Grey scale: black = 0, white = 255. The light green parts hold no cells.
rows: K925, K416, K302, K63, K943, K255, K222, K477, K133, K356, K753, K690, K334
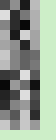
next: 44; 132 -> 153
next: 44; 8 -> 176
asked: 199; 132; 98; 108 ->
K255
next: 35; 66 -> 221

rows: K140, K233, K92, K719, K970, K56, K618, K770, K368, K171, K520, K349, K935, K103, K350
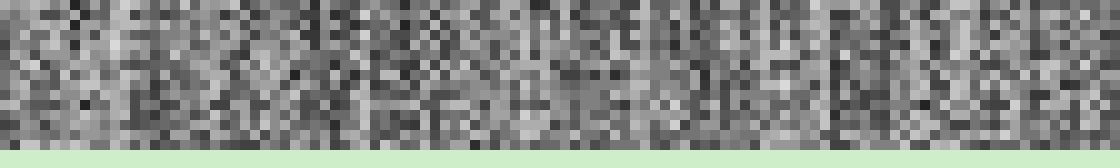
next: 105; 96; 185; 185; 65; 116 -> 96
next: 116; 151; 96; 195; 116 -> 140
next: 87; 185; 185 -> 45
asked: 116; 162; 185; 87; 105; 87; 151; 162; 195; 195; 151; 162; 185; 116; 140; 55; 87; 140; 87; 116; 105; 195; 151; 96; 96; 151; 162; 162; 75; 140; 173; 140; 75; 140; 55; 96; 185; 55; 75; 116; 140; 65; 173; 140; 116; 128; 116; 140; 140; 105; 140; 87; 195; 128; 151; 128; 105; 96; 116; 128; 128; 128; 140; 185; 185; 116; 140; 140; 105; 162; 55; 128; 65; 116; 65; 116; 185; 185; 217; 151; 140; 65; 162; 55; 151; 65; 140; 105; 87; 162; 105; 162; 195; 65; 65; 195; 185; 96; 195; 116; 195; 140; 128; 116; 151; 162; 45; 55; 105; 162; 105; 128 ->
K368
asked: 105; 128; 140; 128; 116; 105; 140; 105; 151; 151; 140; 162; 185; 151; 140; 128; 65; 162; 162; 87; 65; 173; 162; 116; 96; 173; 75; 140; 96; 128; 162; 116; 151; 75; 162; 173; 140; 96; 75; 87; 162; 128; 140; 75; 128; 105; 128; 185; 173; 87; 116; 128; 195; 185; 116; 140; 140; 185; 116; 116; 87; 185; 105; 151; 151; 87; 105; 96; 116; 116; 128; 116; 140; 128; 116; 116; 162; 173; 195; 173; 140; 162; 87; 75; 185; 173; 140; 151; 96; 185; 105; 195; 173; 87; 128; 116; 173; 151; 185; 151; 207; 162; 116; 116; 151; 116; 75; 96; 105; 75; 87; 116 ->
K103
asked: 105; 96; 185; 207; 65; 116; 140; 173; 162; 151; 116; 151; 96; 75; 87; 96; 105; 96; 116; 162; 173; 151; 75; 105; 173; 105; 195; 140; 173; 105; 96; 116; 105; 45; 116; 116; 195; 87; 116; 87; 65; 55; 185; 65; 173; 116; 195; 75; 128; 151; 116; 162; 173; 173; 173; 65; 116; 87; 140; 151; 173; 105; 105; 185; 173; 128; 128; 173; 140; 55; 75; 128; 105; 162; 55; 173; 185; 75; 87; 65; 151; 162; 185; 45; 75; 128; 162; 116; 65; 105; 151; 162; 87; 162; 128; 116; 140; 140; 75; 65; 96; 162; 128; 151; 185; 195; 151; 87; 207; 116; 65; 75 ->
K618

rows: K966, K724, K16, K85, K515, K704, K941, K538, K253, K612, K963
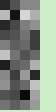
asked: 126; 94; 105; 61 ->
K515
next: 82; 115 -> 61
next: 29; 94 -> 105
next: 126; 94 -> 105
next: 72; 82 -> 115

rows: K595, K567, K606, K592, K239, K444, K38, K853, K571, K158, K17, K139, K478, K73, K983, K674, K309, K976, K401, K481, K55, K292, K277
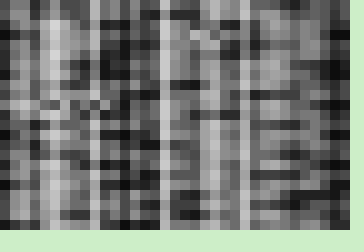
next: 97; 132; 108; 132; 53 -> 120
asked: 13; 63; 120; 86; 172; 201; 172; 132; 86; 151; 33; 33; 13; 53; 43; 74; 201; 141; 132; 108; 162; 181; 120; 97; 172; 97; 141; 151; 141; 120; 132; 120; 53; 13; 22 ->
K73
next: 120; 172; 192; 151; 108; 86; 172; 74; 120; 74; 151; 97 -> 86

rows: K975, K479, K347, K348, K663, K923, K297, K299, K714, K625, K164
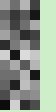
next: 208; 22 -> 219
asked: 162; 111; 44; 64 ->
K348
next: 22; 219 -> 199
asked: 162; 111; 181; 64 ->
K975
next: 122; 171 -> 88

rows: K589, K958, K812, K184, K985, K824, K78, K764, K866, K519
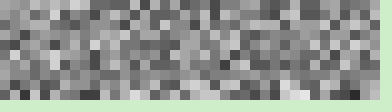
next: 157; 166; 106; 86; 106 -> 178
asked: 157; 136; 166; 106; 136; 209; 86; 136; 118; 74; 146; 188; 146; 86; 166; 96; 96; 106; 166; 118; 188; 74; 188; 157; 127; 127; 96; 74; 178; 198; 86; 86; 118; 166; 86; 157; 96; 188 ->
K958
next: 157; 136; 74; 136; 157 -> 118

